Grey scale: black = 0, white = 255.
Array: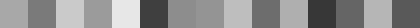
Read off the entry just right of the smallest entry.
101
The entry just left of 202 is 122
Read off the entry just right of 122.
202
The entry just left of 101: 55

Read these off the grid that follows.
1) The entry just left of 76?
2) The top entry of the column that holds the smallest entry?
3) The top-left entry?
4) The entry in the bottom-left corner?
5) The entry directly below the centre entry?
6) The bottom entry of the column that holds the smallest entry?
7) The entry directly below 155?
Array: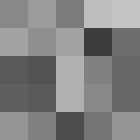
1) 129
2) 189
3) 136
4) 149
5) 177
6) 117
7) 142

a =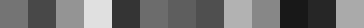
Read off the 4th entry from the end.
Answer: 135
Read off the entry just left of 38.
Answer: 24
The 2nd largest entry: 178
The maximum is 224

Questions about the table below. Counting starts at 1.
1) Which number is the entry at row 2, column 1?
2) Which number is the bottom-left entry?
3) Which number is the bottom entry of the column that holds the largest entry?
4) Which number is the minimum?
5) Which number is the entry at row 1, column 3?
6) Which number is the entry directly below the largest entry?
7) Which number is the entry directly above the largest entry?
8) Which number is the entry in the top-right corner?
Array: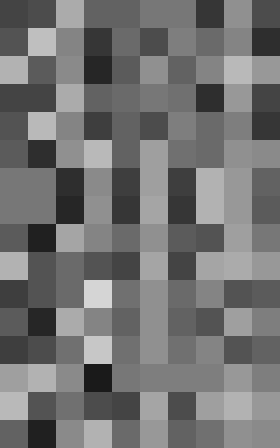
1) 83
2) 98
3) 178
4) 26
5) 171
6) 132
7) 83
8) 76

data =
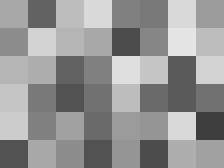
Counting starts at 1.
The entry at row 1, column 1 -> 168
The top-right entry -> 155
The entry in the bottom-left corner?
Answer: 82
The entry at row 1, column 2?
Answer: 98
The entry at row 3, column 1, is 181
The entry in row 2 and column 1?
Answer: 141
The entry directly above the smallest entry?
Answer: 113
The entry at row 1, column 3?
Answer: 189
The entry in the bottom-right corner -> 161
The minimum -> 62

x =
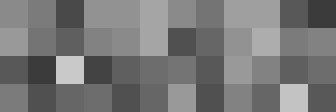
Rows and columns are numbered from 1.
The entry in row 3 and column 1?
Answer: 88
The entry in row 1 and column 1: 138
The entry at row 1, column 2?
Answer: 123
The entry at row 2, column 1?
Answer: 153
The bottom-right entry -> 88
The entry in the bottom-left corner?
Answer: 123
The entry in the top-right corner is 59
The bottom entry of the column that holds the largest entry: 102
